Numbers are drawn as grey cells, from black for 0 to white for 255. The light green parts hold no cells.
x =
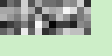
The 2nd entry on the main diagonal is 166
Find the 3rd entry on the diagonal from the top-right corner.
85
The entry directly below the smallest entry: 73
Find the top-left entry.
47
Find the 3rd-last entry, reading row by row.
191
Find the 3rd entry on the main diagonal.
124
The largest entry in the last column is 191
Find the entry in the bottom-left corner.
99
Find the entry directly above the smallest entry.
111
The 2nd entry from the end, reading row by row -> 191
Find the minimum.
5
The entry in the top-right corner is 47
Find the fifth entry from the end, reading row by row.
138
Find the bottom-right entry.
85
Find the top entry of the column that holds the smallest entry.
111
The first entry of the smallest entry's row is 31
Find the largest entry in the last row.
235

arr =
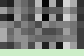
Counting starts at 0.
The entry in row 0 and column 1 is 32
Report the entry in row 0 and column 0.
47
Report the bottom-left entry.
75
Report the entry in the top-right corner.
47
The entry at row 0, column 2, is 130
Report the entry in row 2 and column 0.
47
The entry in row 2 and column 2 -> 158
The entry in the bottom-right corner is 61
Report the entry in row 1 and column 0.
158
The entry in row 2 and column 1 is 20

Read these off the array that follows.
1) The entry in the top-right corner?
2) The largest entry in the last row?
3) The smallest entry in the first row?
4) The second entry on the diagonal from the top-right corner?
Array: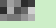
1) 60
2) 175
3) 44
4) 104

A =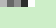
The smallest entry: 45
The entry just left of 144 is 103

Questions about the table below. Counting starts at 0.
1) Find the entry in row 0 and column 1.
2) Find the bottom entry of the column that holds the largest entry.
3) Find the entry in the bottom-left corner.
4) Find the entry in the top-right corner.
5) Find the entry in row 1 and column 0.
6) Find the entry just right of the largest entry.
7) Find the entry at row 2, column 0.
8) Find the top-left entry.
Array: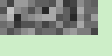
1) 68
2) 83
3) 124
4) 95
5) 83
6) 140
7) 140
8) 124

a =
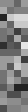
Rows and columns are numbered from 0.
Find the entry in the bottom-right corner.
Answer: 141
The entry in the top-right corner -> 155
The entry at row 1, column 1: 115
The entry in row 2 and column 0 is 35
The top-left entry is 141
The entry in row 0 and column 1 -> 141
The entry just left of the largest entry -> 78
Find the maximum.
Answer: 230
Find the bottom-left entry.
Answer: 78
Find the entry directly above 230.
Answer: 90

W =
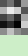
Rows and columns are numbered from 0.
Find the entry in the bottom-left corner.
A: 140
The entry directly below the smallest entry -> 140
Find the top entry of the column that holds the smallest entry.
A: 55
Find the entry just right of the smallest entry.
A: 205
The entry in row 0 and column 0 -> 84
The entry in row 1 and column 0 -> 180
